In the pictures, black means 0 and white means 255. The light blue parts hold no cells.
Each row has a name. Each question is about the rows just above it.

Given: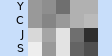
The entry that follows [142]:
[111]
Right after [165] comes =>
[227]

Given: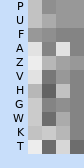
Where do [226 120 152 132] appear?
V
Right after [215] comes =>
[109]
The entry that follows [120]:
[152]
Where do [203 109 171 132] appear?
W
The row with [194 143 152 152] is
P
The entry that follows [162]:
[152]

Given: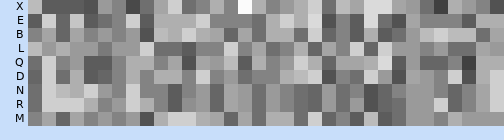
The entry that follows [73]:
[111]
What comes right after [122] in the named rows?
[154]
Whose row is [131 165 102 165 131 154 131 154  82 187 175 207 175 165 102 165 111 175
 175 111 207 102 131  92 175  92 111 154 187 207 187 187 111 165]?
B
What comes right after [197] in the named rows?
[92]
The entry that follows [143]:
[154]

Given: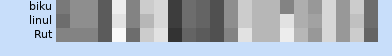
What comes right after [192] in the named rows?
[109]
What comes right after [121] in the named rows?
[142]

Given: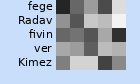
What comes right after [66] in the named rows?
[137]
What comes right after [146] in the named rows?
[85]
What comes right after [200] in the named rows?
[188]

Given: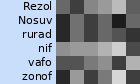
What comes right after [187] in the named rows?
[95]
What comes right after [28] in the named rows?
[104]
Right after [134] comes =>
[154]
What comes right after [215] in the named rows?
[62]

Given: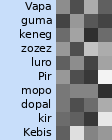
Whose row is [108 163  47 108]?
keneg
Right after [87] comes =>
[68]

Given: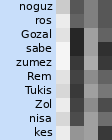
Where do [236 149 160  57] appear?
kes
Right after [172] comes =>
[57]
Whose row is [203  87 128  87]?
noguz
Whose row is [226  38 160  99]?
Gozal
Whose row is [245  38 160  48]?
sabe
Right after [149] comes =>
[160]
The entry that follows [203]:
[87]

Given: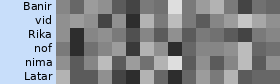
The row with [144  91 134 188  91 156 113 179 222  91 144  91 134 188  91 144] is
nima
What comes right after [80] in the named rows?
[134]
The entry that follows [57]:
[179]
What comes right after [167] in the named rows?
[144]

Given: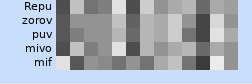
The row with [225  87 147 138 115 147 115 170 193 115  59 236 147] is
mif
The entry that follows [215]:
[147]
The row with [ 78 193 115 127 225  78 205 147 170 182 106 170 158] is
Repu
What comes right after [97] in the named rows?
[182]
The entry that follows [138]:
[115]

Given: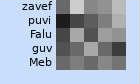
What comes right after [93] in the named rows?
[126]
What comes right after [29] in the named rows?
[71]

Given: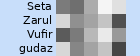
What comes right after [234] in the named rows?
[153]
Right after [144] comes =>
[163]
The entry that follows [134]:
[163]
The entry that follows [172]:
[245]

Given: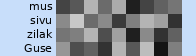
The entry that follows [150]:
[78]
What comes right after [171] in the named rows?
[31]

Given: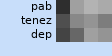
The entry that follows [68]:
[103]
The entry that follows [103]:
[160]
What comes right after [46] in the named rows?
[160]
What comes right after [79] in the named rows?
[136]
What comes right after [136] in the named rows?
[148]
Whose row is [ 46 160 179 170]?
pab
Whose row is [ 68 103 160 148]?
dep

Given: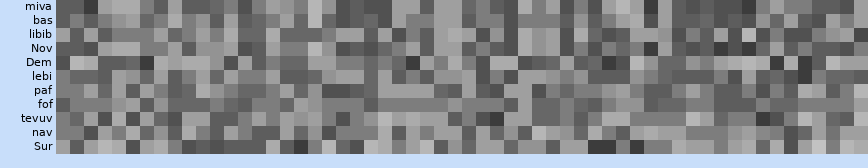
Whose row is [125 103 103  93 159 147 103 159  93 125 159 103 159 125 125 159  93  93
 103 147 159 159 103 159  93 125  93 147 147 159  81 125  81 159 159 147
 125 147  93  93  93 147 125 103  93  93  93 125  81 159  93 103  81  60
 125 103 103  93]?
lebi
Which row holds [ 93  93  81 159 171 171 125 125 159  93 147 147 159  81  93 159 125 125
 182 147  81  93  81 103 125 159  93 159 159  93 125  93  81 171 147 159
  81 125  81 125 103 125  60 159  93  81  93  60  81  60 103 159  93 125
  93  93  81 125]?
Nov
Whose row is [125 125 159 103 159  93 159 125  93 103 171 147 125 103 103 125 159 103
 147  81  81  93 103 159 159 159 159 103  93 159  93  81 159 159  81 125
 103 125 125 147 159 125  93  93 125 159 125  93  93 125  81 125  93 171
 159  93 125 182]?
paf
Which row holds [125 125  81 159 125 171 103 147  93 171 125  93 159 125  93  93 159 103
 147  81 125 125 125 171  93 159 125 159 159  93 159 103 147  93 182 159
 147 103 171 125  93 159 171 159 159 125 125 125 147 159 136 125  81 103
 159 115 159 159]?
nav
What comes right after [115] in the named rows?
[159]
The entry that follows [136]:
[125]

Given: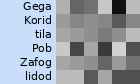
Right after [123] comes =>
[143]
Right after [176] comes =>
[101]
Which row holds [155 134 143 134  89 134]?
Korid
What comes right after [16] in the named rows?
[188]
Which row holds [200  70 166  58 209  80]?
Pob
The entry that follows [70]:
[166]

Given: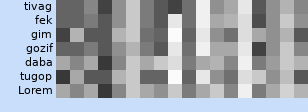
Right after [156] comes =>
[201]
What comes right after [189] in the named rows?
[88]
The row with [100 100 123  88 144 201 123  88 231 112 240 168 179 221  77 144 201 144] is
fek
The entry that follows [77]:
[144]
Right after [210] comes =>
[179]

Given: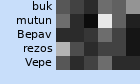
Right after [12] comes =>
[232]
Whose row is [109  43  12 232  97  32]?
mutun
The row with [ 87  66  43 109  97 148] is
buk
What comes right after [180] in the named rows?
[77]
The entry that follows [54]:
[109]

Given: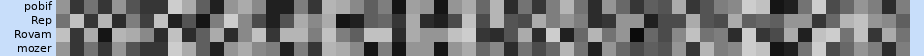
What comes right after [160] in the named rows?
[149]
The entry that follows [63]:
[193]

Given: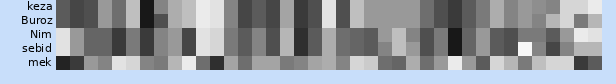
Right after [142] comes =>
[132]
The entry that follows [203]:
[110]

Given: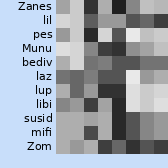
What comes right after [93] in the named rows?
[153]
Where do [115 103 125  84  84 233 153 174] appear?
laz
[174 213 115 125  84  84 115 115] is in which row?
bediv
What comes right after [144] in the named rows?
[163]
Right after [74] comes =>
[174]
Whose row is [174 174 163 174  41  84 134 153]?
susid

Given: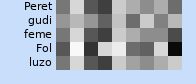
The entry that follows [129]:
[184]
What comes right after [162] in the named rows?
[141]
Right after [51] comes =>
[215]

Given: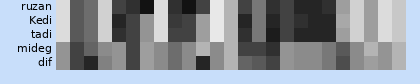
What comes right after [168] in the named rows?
[209]
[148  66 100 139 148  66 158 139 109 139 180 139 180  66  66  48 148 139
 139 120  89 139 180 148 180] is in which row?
mideg
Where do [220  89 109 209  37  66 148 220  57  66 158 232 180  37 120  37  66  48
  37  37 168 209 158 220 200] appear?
Kedi
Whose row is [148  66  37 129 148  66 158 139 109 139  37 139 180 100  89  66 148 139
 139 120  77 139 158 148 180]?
dif
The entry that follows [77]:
[139]
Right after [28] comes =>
[66]
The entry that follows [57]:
[66]

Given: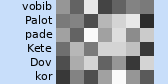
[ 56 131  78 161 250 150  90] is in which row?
kor
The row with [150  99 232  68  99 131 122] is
vobib
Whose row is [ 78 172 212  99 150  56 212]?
Dov
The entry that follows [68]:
[99]
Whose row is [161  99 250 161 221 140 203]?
pade
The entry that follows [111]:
[183]
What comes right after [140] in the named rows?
[203]

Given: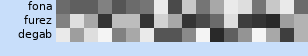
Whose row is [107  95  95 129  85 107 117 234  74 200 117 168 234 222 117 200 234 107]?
fona
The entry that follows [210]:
[168]
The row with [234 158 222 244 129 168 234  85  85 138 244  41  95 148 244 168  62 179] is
degab
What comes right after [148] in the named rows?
[244]

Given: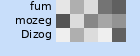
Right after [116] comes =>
[96]
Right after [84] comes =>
[220]
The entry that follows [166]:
[147]
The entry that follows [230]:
[175]

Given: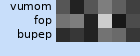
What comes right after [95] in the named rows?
[64]
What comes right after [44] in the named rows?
[55]
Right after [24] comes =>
[76]
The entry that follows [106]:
[55]

